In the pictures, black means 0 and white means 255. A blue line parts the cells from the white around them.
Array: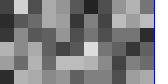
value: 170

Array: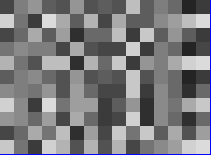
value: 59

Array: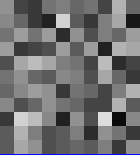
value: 145

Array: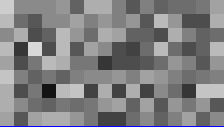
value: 162

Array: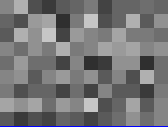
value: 79

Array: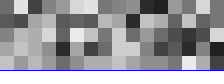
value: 184

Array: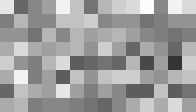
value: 126

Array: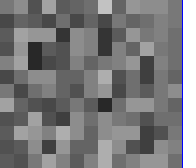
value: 120
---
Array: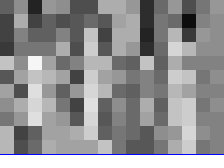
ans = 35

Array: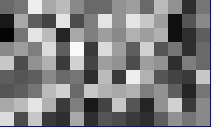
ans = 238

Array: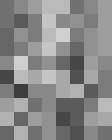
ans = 157

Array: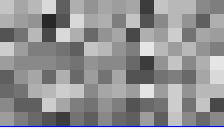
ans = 184

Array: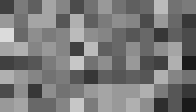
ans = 95

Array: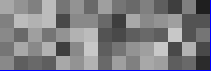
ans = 128

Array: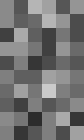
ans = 181
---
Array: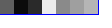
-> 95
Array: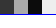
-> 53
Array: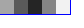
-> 166
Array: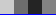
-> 204
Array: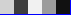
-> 210
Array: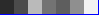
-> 43
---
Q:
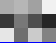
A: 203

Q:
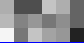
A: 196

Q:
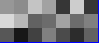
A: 65

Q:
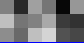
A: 191

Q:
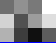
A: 16

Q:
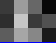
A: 135
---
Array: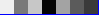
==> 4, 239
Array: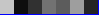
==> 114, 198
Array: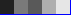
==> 89, 230
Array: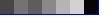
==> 137, 210
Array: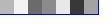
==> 139, 243
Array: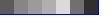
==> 175, 218
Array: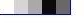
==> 169, 255
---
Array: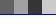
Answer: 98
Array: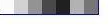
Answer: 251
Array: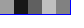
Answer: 158
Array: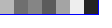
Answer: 184
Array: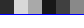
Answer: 44
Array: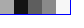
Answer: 170
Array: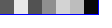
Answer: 91
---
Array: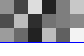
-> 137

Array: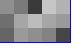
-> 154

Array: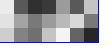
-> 121

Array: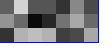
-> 105

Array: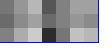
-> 139

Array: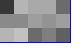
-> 158
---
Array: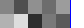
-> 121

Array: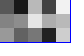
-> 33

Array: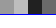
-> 33

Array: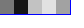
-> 226

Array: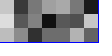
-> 179

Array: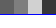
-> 209
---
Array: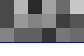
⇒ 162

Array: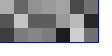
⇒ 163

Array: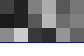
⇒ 172

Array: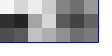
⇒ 131

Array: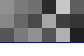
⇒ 43

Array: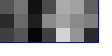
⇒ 171

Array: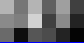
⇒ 96
